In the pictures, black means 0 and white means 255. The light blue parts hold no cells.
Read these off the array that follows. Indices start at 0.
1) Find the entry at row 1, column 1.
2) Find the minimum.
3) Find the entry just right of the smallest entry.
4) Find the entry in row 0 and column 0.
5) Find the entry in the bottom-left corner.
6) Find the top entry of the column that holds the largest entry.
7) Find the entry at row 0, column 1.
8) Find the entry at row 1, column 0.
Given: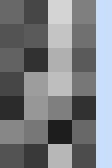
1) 90
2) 29
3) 104
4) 104
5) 83
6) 212
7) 70
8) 83

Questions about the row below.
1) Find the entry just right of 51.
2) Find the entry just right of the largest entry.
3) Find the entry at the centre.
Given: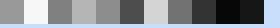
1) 7
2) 128
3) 77

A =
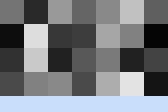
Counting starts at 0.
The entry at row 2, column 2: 33
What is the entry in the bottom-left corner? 74
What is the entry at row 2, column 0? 49
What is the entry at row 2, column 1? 201
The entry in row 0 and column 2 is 153
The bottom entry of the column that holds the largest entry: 227
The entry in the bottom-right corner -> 20
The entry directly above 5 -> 95

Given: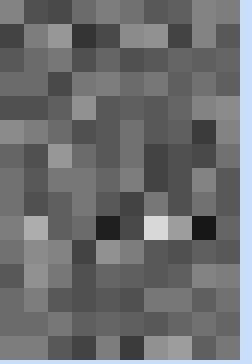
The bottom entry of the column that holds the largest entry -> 145
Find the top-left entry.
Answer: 131
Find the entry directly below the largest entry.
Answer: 88
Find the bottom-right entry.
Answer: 119
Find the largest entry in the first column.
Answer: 139
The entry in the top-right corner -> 125
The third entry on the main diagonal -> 119
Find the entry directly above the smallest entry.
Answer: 113
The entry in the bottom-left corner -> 125
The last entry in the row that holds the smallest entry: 101
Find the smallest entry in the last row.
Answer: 59
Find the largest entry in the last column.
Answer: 139
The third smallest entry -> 52
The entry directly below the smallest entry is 95
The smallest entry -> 23
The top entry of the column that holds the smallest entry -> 131
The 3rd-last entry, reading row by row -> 157
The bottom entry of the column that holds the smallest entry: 95
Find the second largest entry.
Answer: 173
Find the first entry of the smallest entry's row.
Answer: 125
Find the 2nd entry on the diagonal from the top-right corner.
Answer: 131
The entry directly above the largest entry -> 119

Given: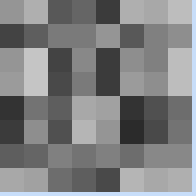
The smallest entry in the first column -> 51
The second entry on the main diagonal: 94
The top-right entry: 189
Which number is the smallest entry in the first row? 59
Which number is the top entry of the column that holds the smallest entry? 175
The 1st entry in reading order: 149
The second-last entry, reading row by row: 168
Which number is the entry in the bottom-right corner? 175
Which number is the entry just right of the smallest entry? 73
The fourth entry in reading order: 101
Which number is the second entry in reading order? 175
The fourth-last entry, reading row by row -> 73
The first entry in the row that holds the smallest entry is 59
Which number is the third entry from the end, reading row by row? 181
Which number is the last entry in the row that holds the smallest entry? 115
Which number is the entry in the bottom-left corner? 168
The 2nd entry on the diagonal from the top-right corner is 128
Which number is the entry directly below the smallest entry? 109
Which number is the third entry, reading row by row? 88

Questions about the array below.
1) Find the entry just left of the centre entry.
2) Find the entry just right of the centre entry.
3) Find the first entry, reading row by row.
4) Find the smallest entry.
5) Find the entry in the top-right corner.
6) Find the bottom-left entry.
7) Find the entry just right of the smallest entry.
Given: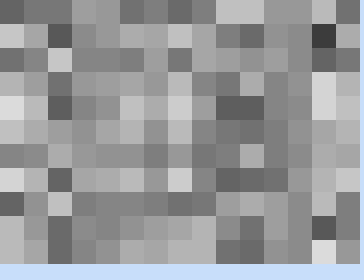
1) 146
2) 133
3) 100
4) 60
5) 113
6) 186
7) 172

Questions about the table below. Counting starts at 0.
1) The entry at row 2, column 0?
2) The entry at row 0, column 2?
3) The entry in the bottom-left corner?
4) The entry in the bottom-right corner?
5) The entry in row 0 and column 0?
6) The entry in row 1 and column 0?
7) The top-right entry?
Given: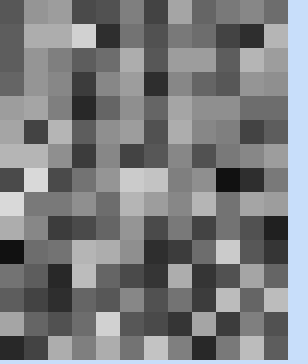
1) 93
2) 157
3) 40
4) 93
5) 87
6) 93
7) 109

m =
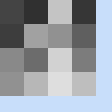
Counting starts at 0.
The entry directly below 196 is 145
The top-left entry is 68
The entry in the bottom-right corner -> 190
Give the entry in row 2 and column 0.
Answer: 137
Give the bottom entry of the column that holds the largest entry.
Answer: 222

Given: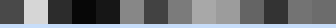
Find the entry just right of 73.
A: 214
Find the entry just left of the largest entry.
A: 73
